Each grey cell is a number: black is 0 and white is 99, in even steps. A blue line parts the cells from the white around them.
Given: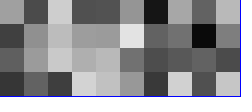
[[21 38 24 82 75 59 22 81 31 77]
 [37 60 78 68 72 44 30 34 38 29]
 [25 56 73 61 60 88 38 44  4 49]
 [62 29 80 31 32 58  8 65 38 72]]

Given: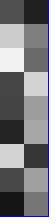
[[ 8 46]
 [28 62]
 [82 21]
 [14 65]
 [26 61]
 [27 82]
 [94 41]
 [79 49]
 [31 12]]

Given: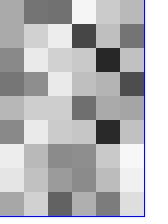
[[65 81 38 68 48 86]
 [89 75 60 54 73 93]
 [92 72 54 55 78 96]
 [53 91 79 77 16 75]
 [71 80 80 43 66 64]
 [46 55 91 74 70 30]
 [53 91 81 78 15 75]
 [66 81 92 27 74 45]
 [66 45 44 95 79 72]]

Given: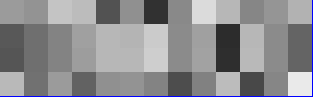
[[72 44 60 38 56 57 51 30 50 73 28 52 91]
 [33 43 51 61 71 71 80 54 63 18 72 54 39]
 [34 43 51 62 71 70 79 54 62 17 71 54 39]
 [60 57 76 73 32 56 19 53 85 71 52 58 69]]

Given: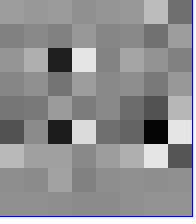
[[56 56 55 54 54 56 57 57]
 [55 54 63 50 55 56 55 56]
 [72 62 62 53 61 68 89 33]
 [32 54 11 85 43 39  2 89]
 [46 47 60 48 53 42 32 71]
 [52 56 45 61 53 55 47 59]
 [58 68 12 89 51 64 57 50]
 [50 53 50 59 52 53 44 61]
 [61 59 60 56 58 59 73 43]]

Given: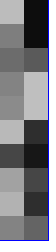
[[51 39]
 [69 18]
 [63 27]
 [27  9]
 [72 18]
 [54 74]
 [51 74]
 [42 35]
 [49  5]
 [73  5]]

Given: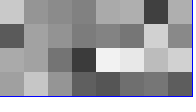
[[62 77 58 37 33 43 46 36]
 [66 63 45 23 94 90 73 81]
 [35 63 57 48 51 46 81 53]
 [78 58 54 50 66 68 25 68]]

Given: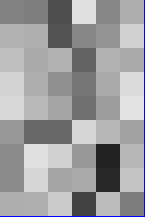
[[67 68 79 26 73 48]
 [54 83 64 66 16 76]
 [54 87 81 59 13 71]
 [59 40 40 83 71 63]
 [84 72 64 43 61 88]
 [82 67 56 46 66 85]
 [74 66 69 38 69 66]
 [69 68 32 52 57 81]
 [50 49 30 87 52 67]]
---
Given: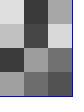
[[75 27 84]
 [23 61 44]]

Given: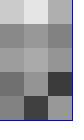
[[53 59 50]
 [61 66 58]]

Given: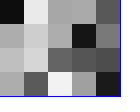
[[67 80 67]
 [74 83 39]]

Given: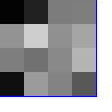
[[57 80 56]
 [49 44 53]]

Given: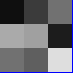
[[66 62 11]
 [44 37 86]]

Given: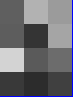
[[36 20 64]
 [82 35 42]]
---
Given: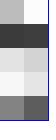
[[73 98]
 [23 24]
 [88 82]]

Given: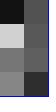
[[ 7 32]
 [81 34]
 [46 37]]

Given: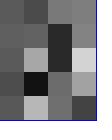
[[35 29]
 [37 38]
 [35 65]]

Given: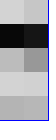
[[82 77]
 [ 3  8]
 [73 59]]

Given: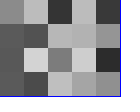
[[54 73]
 [35 32]
 [34 82]]

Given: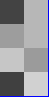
[[26 71]
 [61 71]
 [77 60]]

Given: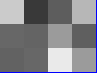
[[79 22]
 [40 39]
 [38 40]]
